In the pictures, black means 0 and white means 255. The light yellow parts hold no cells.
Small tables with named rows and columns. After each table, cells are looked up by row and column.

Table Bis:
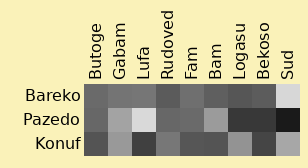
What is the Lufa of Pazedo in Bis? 217
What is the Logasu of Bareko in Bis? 86
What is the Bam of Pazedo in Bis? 155
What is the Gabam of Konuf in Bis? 153
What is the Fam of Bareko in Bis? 111
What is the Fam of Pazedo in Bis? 106
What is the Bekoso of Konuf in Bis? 69
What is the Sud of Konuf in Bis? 167
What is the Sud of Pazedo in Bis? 26
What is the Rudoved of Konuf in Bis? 119
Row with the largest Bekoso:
Bareko

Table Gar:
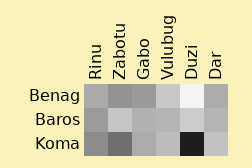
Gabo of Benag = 154
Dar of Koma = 194
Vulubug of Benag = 200
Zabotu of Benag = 147
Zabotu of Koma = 111
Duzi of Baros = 204
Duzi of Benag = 245
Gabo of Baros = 177
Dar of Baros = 181
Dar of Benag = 172
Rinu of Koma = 140
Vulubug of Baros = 181
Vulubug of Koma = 188
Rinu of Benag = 170
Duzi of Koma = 29

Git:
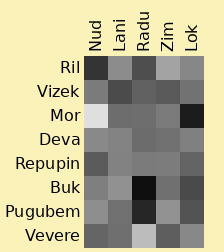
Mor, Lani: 109
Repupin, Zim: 124
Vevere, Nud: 101
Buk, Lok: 74
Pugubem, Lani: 113
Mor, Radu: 110
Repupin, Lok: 100
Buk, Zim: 112
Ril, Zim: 163
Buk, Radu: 15
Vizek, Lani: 75
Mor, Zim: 123
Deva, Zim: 113
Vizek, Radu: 97
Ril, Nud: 52
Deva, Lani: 131
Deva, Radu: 108
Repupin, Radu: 123
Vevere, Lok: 136
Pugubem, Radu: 38

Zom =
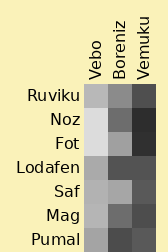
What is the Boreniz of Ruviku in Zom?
139
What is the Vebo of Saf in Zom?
178
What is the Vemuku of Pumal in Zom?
89
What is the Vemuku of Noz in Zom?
45
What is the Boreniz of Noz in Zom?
109
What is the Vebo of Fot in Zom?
220
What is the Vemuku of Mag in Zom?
77
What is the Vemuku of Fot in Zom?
48
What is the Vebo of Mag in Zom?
181
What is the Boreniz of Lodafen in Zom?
83
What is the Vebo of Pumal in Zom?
164
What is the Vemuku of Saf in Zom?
89
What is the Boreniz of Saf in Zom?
166
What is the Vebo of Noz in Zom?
220
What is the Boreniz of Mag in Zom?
109
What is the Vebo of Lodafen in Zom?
170

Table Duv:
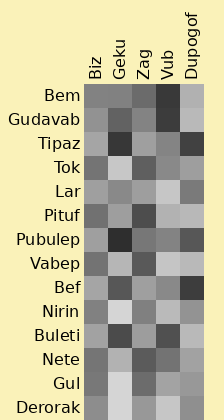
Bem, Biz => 130
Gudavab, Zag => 131
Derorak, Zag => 152
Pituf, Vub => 178
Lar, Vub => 198
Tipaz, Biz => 165
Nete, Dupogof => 162
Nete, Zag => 91
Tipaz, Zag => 159
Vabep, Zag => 89
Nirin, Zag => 128
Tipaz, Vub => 132
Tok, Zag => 95
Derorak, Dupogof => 143
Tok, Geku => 199
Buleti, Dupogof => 185

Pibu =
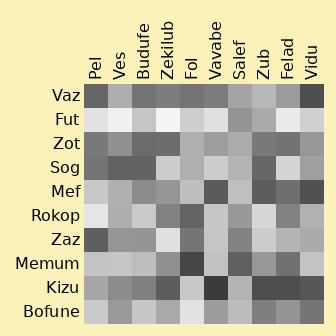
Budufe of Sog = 99
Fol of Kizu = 199
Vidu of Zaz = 170
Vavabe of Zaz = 197
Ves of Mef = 176
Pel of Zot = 121
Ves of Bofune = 153
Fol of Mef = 190
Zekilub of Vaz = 125
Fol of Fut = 206
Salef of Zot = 171
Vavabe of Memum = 194
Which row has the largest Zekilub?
Fut

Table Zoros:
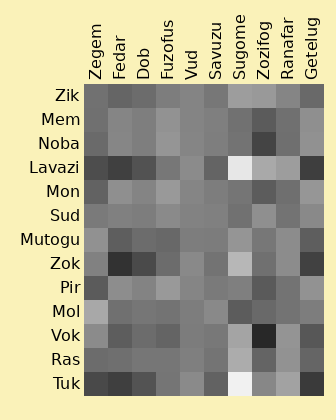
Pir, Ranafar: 115
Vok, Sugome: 164
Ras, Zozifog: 100
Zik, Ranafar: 133
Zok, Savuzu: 115
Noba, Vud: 133
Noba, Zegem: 106
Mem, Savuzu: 127
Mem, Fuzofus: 146
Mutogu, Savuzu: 124
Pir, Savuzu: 122
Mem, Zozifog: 91
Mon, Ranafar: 111
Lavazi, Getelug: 62
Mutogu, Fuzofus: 104
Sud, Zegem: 122
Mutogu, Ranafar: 140
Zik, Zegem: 113
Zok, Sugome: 183
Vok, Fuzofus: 100

